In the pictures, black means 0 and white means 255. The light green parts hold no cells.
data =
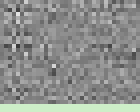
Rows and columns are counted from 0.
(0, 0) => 129
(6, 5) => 165
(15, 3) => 117
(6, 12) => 143
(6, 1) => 123
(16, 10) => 115
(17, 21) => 115
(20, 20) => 143
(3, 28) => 92
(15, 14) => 133
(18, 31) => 153
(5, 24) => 136
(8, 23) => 106
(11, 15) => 144
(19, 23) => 124
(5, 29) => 118
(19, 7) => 130
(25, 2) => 151
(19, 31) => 145
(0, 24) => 150
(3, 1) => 179
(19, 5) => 154
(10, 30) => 142
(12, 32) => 140
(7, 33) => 161
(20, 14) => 175
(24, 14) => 153
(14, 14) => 121
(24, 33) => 91
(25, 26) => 124
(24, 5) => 168
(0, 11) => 115
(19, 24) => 150
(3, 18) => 119
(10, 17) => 144
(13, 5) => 112
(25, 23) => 149
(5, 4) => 203
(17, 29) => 147
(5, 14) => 117

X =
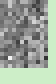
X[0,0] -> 145
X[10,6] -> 75
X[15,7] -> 136
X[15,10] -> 151
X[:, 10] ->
[120, 116, 135, 81, 212, 149, 198, 136, 175, 187, 143, 191, 189, 182, 184, 151, 164]
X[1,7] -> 117
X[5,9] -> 182
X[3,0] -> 131
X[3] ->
[131, 94, 180, 96, 144, 129, 173, 126, 125, 110, 81, 139]
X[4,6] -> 90
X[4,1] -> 128
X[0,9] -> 66
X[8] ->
[199, 110, 124, 125, 116, 93, 149, 143, 114, 95, 175, 131]
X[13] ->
[154, 118, 113, 123, 172, 138, 71, 198, 176, 143, 182, 166]
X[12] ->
[106, 88, 115, 110, 114, 137, 95, 126, 100, 161, 189, 75]
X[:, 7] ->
[141, 117, 96, 126, 176, 135, 126, 152, 143, 189, 175, 152, 126, 198, 180, 136, 177]
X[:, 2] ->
[199, 200, 131, 180, 120, 147, 126, 125, 124, 122, 158, 98, 115, 113, 243, 120, 199]
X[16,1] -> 134
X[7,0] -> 150
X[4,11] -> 182
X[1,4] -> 127
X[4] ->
[122, 128, 120, 141, 99, 169, 90, 176, 190, 102, 212, 182]
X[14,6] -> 113
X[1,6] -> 122
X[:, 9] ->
[66, 96, 60, 110, 102, 182, 110, 185, 95, 88, 183, 153, 161, 143, 133, 72, 179]
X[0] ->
[145, 146, 199, 158, 107, 177, 177, 141, 114, 66, 120, 135]
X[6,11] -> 143
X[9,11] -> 101
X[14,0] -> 101
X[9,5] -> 140
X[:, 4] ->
[107, 127, 143, 144, 99, 176, 103, 116, 116, 108, 66, 84, 114, 172, 132, 144, 171]

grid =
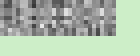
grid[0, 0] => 158
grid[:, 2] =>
[81, 86, 126, 131, 85, 135, 116, 213, 177]
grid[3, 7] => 177
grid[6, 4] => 125
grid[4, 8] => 59
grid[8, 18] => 99
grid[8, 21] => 172
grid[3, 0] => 158
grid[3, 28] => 168
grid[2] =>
[150, 128, 126, 158, 95, 155, 176, 174, 156, 139, 172, 151, 163, 210, 120, 147, 223, 197, 142, 158, 145, 121, 130, 151, 172, 220, 149, 154, 178]
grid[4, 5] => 200
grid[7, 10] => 139
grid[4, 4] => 142
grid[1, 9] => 136
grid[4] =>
[124, 85, 85, 153, 142, 200, 174, 126, 59, 139, 123, 148, 156, 98, 104, 79, 129, 117, 177, 134, 139, 185, 160, 144, 143, 116, 162, 138, 115]
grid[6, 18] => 133
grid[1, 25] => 114
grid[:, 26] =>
[160, 157, 149, 152, 162, 146, 124, 127, 141]
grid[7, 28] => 145
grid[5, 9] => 143
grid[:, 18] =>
[181, 165, 142, 143, 177, 138, 133, 92, 99]
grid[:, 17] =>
[136, 114, 197, 200, 117, 189, 165, 141, 140]
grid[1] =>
[131, 78, 86, 145, 139, 190, 188, 121, 56, 136, 123, 148, 162, 103, 114, 82, 133, 114, 165, 133, 138, 179, 169, 144, 144, 114, 157, 144, 125]
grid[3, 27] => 154
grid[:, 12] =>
[153, 162, 163, 152, 156, 159, 86, 119, 116]
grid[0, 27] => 153

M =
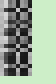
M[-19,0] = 181
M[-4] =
[176, 76, 31, 32, 168, 24, 24, 180]
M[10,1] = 195
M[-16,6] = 135
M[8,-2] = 26
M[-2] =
[183, 77, 32, 32, 182, 22, 25, 178]
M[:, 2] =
[108, 122, 31, 128, 100, 51, 106, 48, 30, 114, 106, 33, 135, 51, 29, 31, 102, 32, 41]
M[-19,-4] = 31
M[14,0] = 152
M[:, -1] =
[34, 26, 174, 29, 35, 83, 30, 135, 167, 30, 42, 187, 29, 180, 168, 180, 36, 178, 158]
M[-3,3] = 134
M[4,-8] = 182
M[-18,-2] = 142
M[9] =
[201, 211, 114, 123, 31, 144, 120, 30]
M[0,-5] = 139
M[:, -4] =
[31, 29, 197, 29, 32, 100, 31, 138, 172, 31, 42, 180, 32, 196, 173, 168, 34, 182, 156]
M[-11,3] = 38
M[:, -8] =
[181, 186, 170, 194, 182, 188, 177, 187, 172, 201, 193, 162, 204, 164, 152, 176, 172, 183, 192]
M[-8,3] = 28
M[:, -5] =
[139, 142, 28, 138, 128, 59, 133, 42, 38, 123, 108, 28, 128, 34, 30, 32, 134, 32, 36]
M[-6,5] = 28
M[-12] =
[187, 106, 48, 42, 138, 36, 34, 135]
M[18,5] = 28
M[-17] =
[170, 63, 31, 28, 197, 23, 25, 174]
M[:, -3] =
[155, 159, 23, 156, 149, 61, 152, 36, 23, 144, 123, 27, 166, 28, 25, 24, 150, 22, 28]

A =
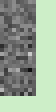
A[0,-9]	111
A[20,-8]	98
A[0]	[111, 101, 117, 138, 87, 96, 109, 140, 131]
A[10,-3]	113
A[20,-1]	94
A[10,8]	95
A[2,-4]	138
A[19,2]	117
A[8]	[104, 119, 98, 98, 122, 140, 126, 116, 94]
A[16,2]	113
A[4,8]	89
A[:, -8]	[101, 88, 124, 98, 79, 85, 124, 76, 119, 93, 112, 83, 113, 140, 107, 135, 103, 60, 68, 104, 98, 89, 112, 99]
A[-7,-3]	57
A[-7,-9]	116
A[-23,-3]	94
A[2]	[136, 124, 120, 138, 106, 138, 88, 106, 113]
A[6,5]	137
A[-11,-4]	131
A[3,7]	83
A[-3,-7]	92
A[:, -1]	[131, 100, 113, 101, 89, 88, 122, 152, 94, 88, 95, 93, 108, 122, 113, 109, 121, 86, 91, 107, 94, 96, 90, 93]
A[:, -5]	[87, 127, 106, 110, 141, 136, 94, 105, 122, 156, 117, 97, 126, 148, 65, 108, 114, 170, 127, 118, 117, 134, 92, 110]
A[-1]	[61, 99, 123, 70, 110, 49, 149, 56, 93]
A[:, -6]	[138, 141, 138, 98, 123, 139, 86, 161, 98, 136, 103, 92, 100, 104, 121, 100, 120, 142, 118, 105, 94, 132, 90, 70]
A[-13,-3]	129
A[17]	[116, 60, 158, 142, 170, 69, 57, 15, 86]
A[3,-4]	90
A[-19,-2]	111
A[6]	[123, 124, 70, 86, 94, 137, 138, 140, 122]
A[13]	[162, 140, 86, 104, 148, 131, 114, 200, 122]

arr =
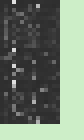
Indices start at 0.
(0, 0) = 47
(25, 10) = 48
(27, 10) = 51
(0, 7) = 47
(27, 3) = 114
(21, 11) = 61
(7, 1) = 89
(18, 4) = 47
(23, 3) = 54
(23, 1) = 105
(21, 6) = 51
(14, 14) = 52
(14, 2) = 93
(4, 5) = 50
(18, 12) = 48
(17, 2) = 46
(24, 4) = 52
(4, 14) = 54
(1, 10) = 47
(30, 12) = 50
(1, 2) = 47
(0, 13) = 47
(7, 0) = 51
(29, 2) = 48
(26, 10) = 52
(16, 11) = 50
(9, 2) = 52
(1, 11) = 47
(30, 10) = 47
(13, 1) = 50
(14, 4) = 52
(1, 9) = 185
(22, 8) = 44
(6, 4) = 49
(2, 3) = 93
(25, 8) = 174
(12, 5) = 48
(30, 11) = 47
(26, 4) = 45
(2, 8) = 56

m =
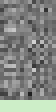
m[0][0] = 129
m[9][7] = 148
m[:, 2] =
[137, 110, 150, 133, 105, 153, 156, 188, 131, 96, 101, 86, 131, 141, 166, 91, 184, 96, 157, 107, 125, 132, 147, 150, 98]
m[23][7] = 32
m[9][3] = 99
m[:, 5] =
[112, 134, 151, 118, 90, 171, 139, 139, 117, 86, 92, 100, 157, 139, 159, 100, 109, 73, 121, 97, 113, 108, 137, 185, 140]
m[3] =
[111, 139, 133, 142, 131, 118, 118, 135, 116, 109, 122, 109, 134, 119]
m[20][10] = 138
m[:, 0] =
[129, 108, 69, 111, 130, 71, 101, 88, 106, 161, 103, 158, 84, 127, 100, 162, 108, 122, 107, 106, 122, 142, 90, 64, 123]
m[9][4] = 114
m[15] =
[162, 139, 91, 105, 130, 100, 113, 149, 87, 142, 63, 148, 94, 139]
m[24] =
[123, 95, 98, 86, 107, 140, 109, 84, 126, 127, 124, 132, 118, 124]
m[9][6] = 124
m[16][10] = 104
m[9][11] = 144
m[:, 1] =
[161, 86, 126, 139, 119, 91, 144, 172, 122, 117, 93, 133, 80, 117, 153, 139, 178, 94, 164, 106, 169, 170, 110, 68, 95]
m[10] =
[103, 93, 101, 121, 129, 92, 129, 138, 210, 86, 188, 99, 155, 113]
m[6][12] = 116
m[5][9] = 121
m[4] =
[130, 119, 105, 123, 134, 90, 124, 143, 153, 111, 137, 122, 129, 129]
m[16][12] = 112
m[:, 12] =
[109, 124, 161, 134, 129, 112, 116, 123, 137, 115, 155, 109, 111, 85, 109, 94, 112, 143, 125, 141, 132, 115, 136, 116, 118]
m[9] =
[161, 117, 96, 99, 114, 86, 124, 148, 135, 124, 95, 144, 115, 142]
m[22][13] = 107
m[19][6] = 123

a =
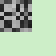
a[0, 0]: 132
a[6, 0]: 164
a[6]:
[164, 40, 34, 177, 168, 42, 74, 27]
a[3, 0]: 185
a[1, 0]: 38
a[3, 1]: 30
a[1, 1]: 180
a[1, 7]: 176
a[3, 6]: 120
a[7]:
[73, 149, 151, 43, 65, 155, 173, 155]
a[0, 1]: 66
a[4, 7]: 182
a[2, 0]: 34
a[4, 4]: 32
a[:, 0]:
[132, 38, 34, 185, 26, 163, 164, 73]
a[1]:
[38, 180, 173, 194, 31, 165, 39, 176]
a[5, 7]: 34
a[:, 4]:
[135, 31, 24, 180, 32, 165, 168, 65]
